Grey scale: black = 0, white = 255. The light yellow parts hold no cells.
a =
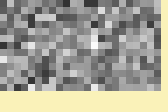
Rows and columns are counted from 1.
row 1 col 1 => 85
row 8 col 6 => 134
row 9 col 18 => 194
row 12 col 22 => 123
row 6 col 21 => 199
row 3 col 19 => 146
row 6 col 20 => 167
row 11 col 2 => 190
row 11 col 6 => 92
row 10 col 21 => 96
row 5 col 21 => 174
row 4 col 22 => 62
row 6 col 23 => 82
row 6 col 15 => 70
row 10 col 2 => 144
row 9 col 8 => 109
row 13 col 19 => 165
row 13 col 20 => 161
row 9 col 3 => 186
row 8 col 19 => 142
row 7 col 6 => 159
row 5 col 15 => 155
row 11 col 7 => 59
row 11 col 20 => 147
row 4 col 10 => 121
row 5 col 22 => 186
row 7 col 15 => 183
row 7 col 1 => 52
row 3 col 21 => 116
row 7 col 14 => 252
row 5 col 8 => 134
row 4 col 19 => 108
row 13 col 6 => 144
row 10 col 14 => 111
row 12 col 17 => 121
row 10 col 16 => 99
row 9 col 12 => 126
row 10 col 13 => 154

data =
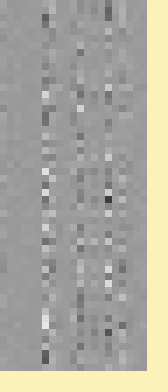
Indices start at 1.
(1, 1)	164
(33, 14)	159
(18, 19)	157
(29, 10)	156
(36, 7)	191
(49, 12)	149
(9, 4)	153
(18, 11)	139
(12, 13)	156
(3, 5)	155
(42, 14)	157
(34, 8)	172
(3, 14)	150
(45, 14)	153
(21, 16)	155
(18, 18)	160
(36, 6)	154
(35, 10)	156
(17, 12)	155
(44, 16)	158
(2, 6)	155
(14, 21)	156
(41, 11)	155
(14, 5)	150
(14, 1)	153
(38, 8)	132
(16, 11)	149
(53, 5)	153
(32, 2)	154
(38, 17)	147
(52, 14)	163
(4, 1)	161
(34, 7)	159
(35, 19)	155
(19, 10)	154
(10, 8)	150
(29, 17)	161
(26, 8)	194
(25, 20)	154

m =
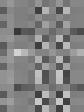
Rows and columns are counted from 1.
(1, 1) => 138
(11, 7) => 80
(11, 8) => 120
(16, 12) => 128
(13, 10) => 134
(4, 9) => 93
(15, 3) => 133
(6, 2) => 151
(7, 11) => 126
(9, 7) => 89
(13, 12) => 88
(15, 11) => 136
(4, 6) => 102
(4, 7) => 160
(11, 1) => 147
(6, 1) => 145
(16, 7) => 184
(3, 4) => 126
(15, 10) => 65
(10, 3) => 129
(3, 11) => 129
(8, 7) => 131
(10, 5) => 134
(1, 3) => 134
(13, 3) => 77
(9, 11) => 135
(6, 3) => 133
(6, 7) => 91
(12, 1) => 146
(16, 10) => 188
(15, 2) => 157
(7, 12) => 128
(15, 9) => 200
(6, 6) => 175
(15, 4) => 130

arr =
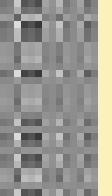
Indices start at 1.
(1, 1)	118
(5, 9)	175
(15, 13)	162
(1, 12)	163
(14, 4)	159
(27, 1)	144
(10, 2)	145
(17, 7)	146
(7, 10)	150
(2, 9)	163
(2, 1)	129
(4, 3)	220
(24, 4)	102
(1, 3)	200
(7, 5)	160
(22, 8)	141
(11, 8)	147
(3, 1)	158
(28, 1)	118
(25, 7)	130
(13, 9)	130
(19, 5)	145
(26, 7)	123
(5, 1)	122
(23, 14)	127
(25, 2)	150
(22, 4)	149
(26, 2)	155
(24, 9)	170
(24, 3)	182
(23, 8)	146
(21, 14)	133
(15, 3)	108
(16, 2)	146
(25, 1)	154
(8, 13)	155

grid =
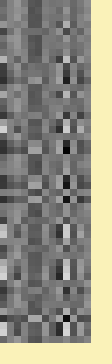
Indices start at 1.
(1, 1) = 101
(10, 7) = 106
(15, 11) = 106
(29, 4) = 96
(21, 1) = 56
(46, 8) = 122
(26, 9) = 157
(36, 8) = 122
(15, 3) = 148
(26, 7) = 91
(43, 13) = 137
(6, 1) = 115
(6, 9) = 113
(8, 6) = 79
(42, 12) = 78
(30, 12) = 119
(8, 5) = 86
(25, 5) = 85
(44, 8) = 120
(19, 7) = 137
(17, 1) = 56
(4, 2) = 132
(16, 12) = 104
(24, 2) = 132
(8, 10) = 141
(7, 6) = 81
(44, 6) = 96
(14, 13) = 131
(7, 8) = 117
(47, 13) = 111
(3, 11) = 103
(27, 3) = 97
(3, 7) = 121
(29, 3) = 98
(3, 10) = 130
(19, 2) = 129
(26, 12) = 78
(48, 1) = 209
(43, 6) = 92
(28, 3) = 139

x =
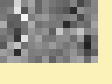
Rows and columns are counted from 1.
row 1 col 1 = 109
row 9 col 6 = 110
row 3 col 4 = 246
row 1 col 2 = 110
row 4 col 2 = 91
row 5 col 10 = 138
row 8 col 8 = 115
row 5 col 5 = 150
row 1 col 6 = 101
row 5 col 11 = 161
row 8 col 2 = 144
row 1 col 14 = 133
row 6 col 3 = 53
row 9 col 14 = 170
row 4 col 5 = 171
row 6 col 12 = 154
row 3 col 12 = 75
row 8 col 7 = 125
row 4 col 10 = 42
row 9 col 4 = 149
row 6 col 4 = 224
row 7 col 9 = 133
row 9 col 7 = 149
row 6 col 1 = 109
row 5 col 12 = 196
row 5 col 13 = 134
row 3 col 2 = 100
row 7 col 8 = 154
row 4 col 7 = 124
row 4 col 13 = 106
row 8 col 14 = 96
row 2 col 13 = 128
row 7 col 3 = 193
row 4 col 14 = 162
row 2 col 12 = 144
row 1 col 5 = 164

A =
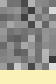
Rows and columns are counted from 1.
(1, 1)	173
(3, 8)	117
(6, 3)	94
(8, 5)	162
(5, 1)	151
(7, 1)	106
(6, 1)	143
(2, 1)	133
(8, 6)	113
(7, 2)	146
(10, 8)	222
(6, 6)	105
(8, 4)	102
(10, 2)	92
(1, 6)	138
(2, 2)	140
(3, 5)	168
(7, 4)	168
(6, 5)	175
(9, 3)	140
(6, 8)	135
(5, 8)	141
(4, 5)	74
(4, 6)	174
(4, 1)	131
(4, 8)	164

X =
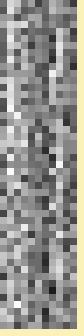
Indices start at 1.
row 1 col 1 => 113
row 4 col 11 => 149
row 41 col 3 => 157
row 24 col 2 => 146
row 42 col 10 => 112
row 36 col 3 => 208
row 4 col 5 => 117
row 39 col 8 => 189
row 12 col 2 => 217
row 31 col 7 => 148
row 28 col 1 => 72
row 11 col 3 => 155
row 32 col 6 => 161
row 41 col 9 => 170
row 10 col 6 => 90
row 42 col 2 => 202
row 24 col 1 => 77
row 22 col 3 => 167
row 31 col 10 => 69
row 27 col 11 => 66
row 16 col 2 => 247
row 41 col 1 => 167
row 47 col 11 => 116
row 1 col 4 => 116
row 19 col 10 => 182
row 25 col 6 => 122
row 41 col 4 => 181
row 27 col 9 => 215
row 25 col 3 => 150
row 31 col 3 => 99
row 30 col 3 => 174
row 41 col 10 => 145
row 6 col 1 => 106
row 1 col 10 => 114
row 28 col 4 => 177
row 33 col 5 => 139
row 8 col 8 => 64
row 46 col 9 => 151
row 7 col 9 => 228
